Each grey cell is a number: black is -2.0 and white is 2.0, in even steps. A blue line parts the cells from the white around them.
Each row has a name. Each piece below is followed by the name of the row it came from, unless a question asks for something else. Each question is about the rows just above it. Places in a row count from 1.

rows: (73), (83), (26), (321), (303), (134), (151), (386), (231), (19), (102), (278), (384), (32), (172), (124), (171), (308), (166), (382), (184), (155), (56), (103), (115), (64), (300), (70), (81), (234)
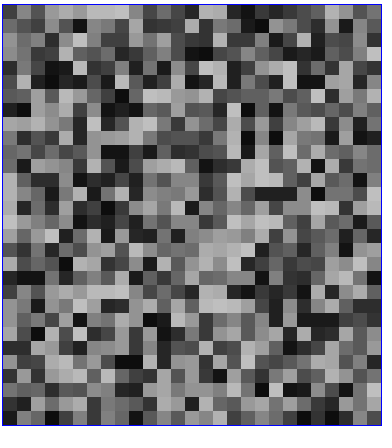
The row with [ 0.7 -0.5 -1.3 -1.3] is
(155)
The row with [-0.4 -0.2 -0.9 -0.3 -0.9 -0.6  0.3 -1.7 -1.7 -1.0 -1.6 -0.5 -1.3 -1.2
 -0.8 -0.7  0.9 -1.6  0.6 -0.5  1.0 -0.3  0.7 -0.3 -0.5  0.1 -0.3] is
(102)
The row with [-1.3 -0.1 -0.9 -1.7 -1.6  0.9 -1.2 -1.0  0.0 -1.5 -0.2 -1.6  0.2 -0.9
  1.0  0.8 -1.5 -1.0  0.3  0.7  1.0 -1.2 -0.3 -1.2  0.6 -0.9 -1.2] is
(303)
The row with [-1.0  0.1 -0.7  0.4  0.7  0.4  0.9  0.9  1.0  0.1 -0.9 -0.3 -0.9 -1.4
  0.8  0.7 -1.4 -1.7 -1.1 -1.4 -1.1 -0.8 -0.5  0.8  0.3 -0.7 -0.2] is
(73)
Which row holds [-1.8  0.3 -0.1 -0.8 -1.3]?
(83)

